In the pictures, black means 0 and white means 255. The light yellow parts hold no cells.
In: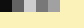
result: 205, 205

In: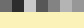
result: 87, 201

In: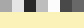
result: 189, 252

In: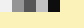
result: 86, 241

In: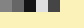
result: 20, 223

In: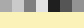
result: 226, 226

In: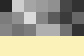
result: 133, 218
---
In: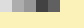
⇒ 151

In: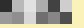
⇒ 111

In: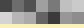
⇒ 58

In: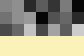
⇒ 163

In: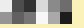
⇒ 247

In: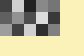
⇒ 208

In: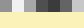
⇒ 59

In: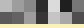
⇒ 197

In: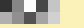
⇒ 83
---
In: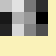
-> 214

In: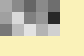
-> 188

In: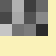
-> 115

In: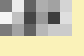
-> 162

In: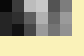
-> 18

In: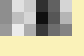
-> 235

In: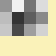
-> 73
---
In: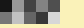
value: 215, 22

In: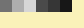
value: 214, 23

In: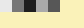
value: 233, 30

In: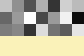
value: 253, 13

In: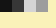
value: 212, 19

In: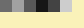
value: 205, 22

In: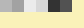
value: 235, 51

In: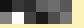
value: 252, 18

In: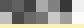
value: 251, 55
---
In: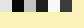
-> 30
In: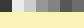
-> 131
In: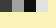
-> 160
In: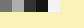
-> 51
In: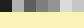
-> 147
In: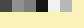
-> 20
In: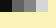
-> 99
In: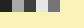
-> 63
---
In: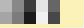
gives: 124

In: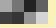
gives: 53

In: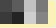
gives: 36

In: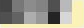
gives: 99

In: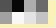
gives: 248

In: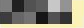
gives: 103
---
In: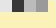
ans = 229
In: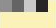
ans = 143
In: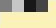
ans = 125
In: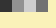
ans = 51
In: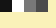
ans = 19
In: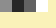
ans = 141
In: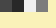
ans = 70
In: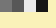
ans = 117
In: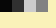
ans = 6
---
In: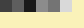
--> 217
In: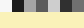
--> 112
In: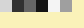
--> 159
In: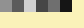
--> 21
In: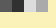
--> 170
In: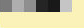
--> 197
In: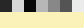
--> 235
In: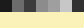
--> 49
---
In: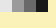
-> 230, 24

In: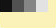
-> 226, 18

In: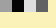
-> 222, 4

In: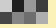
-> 205, 31

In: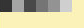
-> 207, 52

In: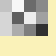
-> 247, 48

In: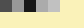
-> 193, 23

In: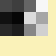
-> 247, 6

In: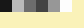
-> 253, 23

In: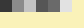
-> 226, 55
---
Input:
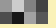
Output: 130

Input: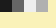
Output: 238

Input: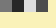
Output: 221

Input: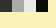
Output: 232

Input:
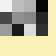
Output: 177

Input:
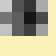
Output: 52

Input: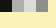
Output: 218

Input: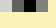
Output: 0

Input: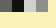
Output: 207
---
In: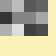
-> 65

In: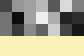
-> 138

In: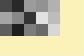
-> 124

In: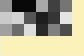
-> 220

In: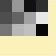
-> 192

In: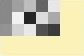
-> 231

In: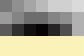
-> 17
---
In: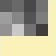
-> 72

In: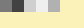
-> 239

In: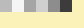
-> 141

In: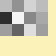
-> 211

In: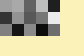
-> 190

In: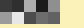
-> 27

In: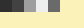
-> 238

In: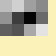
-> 159

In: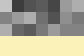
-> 155
